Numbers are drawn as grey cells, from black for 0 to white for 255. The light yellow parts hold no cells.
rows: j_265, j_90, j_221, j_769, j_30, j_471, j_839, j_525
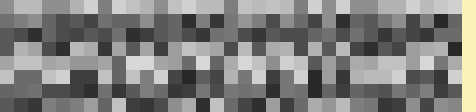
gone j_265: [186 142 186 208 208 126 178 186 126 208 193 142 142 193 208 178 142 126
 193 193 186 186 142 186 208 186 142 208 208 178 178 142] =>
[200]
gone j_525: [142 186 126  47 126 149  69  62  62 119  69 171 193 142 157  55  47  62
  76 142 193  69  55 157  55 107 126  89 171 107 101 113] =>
[134]
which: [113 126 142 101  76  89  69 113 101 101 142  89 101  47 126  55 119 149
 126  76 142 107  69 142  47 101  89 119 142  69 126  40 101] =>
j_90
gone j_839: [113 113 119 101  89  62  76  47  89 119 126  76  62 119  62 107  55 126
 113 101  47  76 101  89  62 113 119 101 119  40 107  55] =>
[82]
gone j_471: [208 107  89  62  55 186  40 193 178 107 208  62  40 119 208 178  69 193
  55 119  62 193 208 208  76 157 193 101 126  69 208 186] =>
[95]

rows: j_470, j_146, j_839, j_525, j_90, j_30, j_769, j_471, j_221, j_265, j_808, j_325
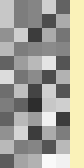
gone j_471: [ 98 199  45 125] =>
[207]
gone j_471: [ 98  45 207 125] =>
[199]
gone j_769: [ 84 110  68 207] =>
[191]
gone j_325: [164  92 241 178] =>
[249]

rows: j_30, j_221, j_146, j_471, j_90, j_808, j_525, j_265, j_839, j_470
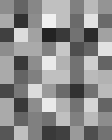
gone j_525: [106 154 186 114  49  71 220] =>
[120]
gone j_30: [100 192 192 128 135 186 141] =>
[148]
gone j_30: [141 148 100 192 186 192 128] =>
[135]

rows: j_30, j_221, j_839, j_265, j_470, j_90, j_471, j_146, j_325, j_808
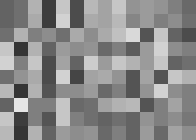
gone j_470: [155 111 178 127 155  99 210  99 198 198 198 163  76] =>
[204]
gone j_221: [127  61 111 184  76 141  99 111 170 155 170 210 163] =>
[133]
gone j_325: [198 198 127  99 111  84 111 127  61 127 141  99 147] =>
[119]
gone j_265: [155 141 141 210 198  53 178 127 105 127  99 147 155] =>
[92]
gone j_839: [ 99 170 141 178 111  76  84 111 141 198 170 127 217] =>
[192]

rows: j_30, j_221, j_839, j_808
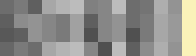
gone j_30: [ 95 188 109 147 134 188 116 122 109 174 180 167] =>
[128]
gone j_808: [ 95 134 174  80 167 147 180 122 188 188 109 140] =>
[103]
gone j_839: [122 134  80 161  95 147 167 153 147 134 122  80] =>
[88]

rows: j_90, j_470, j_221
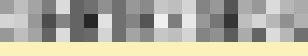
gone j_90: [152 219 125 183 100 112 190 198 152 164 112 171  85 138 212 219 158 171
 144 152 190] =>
[132]
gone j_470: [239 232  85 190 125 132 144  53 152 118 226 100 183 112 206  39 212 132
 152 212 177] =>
[77]
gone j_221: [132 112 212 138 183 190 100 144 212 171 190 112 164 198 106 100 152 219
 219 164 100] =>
[92]
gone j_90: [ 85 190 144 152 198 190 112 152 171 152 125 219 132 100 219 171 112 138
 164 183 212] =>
[158]
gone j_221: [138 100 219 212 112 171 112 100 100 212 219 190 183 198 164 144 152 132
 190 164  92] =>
[106]

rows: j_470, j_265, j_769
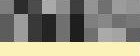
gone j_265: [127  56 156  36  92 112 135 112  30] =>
[119]
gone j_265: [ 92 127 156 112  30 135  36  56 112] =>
[119]
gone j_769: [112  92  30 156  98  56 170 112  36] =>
[164]
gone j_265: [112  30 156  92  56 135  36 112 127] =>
[119]

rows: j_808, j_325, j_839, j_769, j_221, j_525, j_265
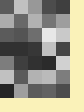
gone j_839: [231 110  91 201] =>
[84]
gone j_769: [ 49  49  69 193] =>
[55]
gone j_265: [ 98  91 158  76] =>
[37]

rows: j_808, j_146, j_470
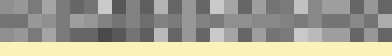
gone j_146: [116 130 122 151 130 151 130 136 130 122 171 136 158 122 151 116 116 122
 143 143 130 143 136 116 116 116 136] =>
[110]
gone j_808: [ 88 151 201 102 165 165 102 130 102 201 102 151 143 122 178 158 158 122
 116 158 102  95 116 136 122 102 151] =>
[193]
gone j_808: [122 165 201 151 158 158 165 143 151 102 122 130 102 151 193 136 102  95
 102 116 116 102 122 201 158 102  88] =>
[178]

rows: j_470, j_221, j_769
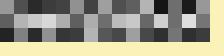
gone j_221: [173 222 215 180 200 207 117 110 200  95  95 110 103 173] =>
[188]
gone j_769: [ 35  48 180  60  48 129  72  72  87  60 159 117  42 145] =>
[54]

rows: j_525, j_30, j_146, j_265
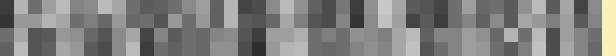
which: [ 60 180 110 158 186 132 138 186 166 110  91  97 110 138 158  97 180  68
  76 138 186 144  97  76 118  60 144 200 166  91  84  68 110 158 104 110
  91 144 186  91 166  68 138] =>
j_525
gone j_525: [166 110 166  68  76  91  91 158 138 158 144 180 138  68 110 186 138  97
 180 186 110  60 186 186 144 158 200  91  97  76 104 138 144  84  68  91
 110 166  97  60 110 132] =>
[118]
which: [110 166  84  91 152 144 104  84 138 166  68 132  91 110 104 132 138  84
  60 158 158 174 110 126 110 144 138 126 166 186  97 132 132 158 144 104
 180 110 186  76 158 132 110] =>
j_146
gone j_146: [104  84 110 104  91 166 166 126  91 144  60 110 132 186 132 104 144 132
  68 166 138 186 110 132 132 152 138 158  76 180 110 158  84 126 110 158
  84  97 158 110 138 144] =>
[174]

